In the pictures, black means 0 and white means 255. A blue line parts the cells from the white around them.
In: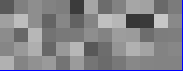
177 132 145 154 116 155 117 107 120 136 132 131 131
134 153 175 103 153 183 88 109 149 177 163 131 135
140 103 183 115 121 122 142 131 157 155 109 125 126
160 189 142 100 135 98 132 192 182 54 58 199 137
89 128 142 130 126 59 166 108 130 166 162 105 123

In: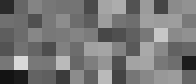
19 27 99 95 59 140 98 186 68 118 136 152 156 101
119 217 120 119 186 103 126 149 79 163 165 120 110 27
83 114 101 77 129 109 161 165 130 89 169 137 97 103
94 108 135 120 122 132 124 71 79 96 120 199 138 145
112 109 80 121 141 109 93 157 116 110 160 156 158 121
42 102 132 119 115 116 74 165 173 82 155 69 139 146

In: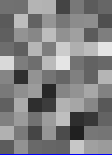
92 146 105 102 100 199 160 155
177 122 69 149 75 32 119 117
128 155 114 156 191 46 55 99
96 171 46 60 178 166 135 88
121 143 156 39 133 147 167 130
133 47 147 116 101 128 99 181
217 125 110 186 229 114 98 104
109 95 182 125 204 175 188 228
95 147 135 189 145 160 91 126
90 189 98 149 119 140 142 79
113 112 180 178 68 120 91 102

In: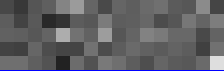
111 111 95 83 34 108 82 121 111 93 78 101 91 88 106 222
67 64 102 77 69 68 114 76 93 106 97 91 99 93 64 113
97 95 87 100 173 114 98 157 86 100 130 122 104 104 73 99
93 67 89 41 51 92 87 123 93 95 103 76 86 119 100 125
72 56 85 95 132 155 101 73 101 94 106 112 91 87 139 69

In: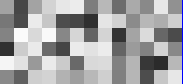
137 96 206 211 178 158 184 207 128 182 77 198 231
245 226 153 234 203 105 217 219 129 181 55 43 184
48 204 234 106 69 235 226 236 100 155 130 211 136
131 251 217 249 135 214 99 212 51 164 219 103 75
119 75 235 198 77 70 47 229 209 139 183 173 207
162 71 163 211 231 236 125 184 108 170 137 231 145

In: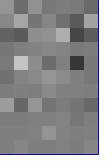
127 133 126 126 129 125 134
127 127 129 147 130 127 128
124 124 128 128 131 119 126
156 103 149 115 124 117 104
125 127 126 137 128 128 126
112 131 137 148 139 127 120
122 196 141 109 128 54 121
119 127 130 135 132 123 125
99 91 142 144 173 70 92
135 165 117 133 112 90 163
148 109 145 120 125 122 106
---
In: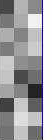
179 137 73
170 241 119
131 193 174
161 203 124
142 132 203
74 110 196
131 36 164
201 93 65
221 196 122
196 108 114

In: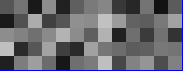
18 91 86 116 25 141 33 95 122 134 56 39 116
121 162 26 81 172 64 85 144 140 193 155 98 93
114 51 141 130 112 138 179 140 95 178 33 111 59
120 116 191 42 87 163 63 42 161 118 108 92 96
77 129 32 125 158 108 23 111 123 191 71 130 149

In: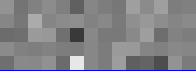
125 128 147 116 129 140 127 96 134 125 119 159 139 159
133 138 134 119 171 133 139 142 130 136 122 143 152 141
130 125 108 111 154 152 112 57 136 121 121 137 158 110
136 134 139 129 126 130 125 124 135 124 154 153 133 129
147 123 111 137 136 145 107 231 135 124 157 95 100 77

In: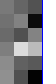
101 82 121
130 12 113
81 131 106
220 187 126
97 89 140
80 3 144

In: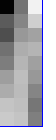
116 242 3
133 207 91
152 162 78
173 180 113
181 160 125
190 152 158
187 133 172
191 118 196
196 127 202

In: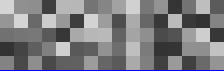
190 91 212 144 142 63 184 183 116 133 162 209 119 147 53 115
50 132 150 213 105 205 152 61 211 157 78 171 103 57 187 57
206 55 113 117 120 90 55 169 183 185 99 164 143 75 83 159
143 194 51 68 95 128 208 89 95 146 110 191 123 51 53 144
106 148 131 73 142 73 96 97 156 102 90 170 127 64 154 64

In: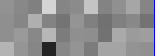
166 133 146 136 128 212 133 139 196 131 144
136 115 143 134 175 131 116 148 128 113 128
155 158 143 154 136 183 124 143 142 114 170
147 144 180 149 134 35 135 148 124 164 164

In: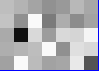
184 167 190 179 164 145 153
140 163 195 144 250 123 173
213 245 170 16 217 156 217
223 216 174 180 189 249 144
233 84 161 250 187 162 166
